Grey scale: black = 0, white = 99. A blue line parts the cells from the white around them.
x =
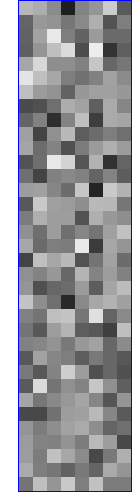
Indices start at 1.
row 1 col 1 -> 71
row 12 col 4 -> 82
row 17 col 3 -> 61
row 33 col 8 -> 68
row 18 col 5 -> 90
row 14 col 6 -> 14
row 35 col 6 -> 75
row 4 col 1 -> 37
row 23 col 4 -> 76
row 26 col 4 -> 49
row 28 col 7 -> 56
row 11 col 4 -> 31
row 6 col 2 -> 74
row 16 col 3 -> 61
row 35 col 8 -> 48
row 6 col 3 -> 65
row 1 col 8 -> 35
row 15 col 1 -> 34
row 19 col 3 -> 65
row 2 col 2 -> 59
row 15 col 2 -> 78
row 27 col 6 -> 31
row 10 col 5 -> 36
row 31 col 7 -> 39
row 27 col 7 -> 40
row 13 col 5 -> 50
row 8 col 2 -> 31
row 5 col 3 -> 55
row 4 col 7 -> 20
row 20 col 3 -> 59
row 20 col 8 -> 50
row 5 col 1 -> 65
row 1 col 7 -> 79
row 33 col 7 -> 47
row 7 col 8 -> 59
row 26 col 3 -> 52
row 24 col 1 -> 45

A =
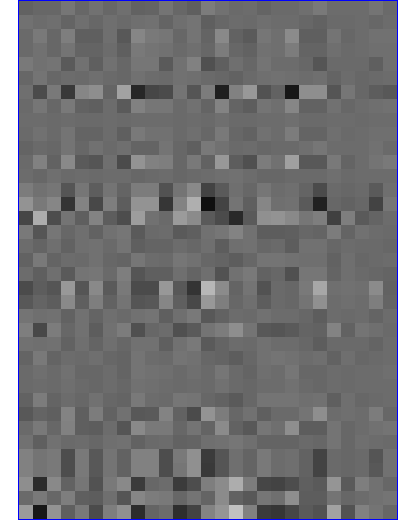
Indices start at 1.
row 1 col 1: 38
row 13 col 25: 42
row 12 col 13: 47
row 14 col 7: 45
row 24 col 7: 44
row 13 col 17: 42
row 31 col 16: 38
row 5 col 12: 44
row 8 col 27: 44
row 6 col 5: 41
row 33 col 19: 42
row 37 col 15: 58
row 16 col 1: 27
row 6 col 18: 43
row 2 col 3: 43
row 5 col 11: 35
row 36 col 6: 36
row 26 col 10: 42
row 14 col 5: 46
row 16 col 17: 35
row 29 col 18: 45
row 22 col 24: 43
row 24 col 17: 45
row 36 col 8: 33
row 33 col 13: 56
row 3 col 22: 37
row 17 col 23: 48
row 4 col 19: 43
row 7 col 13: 33
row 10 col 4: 45
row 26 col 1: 39
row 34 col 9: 50
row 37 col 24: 32
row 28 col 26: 42
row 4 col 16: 40
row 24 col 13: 35
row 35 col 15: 54
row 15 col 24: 38
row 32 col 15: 44

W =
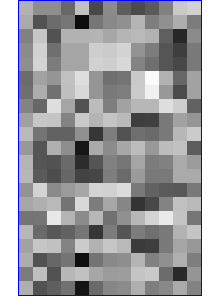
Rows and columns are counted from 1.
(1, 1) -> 69
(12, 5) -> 17
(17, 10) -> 43
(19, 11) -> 56
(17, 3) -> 34
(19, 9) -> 70
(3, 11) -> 37
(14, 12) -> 34
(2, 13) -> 48
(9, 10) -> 25
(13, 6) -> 27
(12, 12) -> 66
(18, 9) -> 23
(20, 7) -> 60
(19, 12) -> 68
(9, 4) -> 51
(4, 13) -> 47
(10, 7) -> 49
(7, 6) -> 58
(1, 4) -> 40
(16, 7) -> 44
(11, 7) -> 54
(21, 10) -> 49
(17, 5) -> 46
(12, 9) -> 64
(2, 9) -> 70
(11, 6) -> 66
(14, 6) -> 82
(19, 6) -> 45
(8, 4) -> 64
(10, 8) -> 32
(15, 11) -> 51
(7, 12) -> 29
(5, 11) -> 33
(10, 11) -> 47
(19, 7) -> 53

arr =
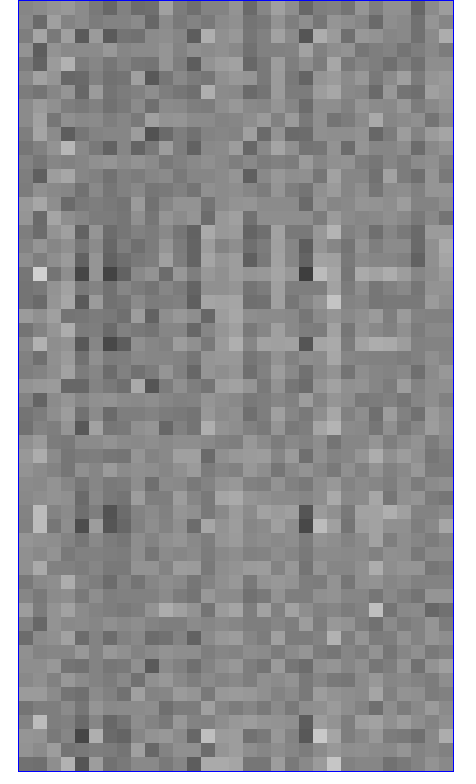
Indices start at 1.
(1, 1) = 52
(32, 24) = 52
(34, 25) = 50
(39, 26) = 63
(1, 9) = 42
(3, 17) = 46
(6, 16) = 59
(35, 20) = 50
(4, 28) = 45
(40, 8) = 48
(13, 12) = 47
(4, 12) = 51
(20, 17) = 58
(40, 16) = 55
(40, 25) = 54
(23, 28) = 60
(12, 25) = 49
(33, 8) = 45
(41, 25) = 56
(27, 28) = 53
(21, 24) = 48
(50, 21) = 47
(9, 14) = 54
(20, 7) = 26
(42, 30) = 51
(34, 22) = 52
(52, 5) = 41
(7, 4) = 58
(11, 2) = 50
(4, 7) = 59
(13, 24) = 52
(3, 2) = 64
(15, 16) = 57
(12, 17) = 53
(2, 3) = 62
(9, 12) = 58
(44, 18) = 63
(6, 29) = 48
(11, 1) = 46

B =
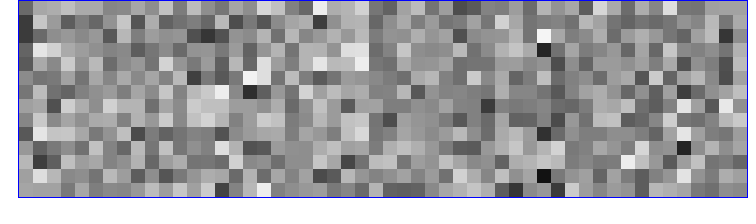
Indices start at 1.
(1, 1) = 41
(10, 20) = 49
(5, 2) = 66
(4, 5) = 61
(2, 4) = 36
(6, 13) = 25
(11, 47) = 57
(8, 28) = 49
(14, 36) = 21
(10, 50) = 49
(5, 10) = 45
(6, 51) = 30
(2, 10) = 67
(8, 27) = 49
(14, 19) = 50
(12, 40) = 48
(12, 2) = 24
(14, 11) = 61
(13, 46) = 50
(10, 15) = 32
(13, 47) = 58
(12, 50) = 45
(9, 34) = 41
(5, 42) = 60
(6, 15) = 34
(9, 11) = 79
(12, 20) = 55
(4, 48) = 53
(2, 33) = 63
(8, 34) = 23
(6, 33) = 79
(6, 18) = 86
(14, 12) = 77
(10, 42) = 49
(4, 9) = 36
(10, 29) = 59
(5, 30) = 58
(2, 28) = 66
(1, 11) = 75
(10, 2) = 89
